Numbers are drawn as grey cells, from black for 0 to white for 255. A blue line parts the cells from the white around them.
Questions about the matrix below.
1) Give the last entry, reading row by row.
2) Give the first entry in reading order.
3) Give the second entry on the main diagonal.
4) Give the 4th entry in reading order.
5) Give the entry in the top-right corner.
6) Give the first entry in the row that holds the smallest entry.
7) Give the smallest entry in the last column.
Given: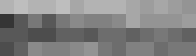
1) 120
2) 179
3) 88
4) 179
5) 148
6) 53
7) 97

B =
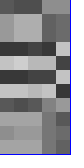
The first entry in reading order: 88
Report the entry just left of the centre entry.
56
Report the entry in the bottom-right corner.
97
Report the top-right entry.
142
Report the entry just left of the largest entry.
195
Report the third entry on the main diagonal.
174
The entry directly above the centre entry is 184
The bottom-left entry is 164
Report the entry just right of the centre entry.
67

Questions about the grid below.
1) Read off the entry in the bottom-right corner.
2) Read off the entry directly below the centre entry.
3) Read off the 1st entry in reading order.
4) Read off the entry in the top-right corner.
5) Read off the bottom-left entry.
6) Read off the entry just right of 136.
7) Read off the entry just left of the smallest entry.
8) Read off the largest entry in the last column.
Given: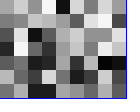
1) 92
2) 166
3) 166
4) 157
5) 115
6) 197
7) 185
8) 225

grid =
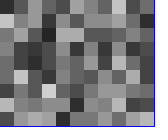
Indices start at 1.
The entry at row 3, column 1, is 120
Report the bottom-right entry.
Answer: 183
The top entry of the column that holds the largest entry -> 99
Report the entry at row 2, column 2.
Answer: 130
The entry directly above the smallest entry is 56
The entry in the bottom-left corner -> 76
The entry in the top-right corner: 109
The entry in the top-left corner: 46
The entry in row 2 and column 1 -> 195
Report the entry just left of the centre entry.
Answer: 120
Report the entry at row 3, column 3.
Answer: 87
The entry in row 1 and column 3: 152
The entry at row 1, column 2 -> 87
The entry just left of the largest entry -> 87
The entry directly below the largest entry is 140
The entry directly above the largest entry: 56
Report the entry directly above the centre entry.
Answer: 56
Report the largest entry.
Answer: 207
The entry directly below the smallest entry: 76
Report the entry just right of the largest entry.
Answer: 99

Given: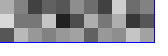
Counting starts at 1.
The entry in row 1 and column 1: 174
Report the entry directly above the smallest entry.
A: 86
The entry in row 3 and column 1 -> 86
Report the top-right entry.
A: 130
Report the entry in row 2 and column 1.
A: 216
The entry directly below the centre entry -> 162
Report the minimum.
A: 33
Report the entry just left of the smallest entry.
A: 197
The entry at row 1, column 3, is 65
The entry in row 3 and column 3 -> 152

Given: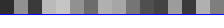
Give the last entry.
126
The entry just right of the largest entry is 145
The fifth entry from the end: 67
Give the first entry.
46
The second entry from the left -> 145

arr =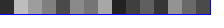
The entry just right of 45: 189
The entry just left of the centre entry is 117
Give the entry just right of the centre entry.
34
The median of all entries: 105

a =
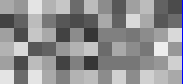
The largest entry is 237
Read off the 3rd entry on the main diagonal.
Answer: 198
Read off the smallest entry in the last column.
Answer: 75
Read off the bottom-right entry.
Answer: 169
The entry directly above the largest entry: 160
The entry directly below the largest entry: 151
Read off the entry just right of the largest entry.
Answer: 151
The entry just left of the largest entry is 119
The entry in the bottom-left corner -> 228
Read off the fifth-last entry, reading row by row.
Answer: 208
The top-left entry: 169
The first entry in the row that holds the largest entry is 179
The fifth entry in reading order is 198
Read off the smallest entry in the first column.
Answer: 66
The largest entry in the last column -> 217
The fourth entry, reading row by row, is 179
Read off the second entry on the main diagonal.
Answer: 98
